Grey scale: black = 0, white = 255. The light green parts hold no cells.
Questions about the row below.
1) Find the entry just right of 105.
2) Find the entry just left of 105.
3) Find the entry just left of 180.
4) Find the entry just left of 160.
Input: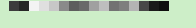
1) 160
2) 93
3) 126
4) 105

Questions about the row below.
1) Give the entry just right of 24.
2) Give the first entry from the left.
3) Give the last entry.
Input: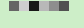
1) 184
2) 101
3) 80

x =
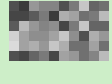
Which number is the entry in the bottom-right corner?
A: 186
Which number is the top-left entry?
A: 80
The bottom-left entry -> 80
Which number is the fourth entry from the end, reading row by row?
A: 151
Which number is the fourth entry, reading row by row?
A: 132
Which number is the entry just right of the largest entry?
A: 162
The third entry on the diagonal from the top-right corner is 198
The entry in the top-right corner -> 112
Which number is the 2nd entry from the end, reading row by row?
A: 132
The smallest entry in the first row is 59

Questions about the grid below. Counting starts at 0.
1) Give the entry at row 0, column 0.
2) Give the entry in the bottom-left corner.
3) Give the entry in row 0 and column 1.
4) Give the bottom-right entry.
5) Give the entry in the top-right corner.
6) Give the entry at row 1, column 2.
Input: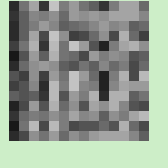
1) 43
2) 43
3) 115
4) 95
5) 106
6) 134

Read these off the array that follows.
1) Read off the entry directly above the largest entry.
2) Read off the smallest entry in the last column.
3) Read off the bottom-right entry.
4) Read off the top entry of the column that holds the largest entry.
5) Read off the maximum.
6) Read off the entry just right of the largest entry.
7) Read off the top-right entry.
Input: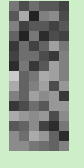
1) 44
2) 44
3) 128
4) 119
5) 202
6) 99
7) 66
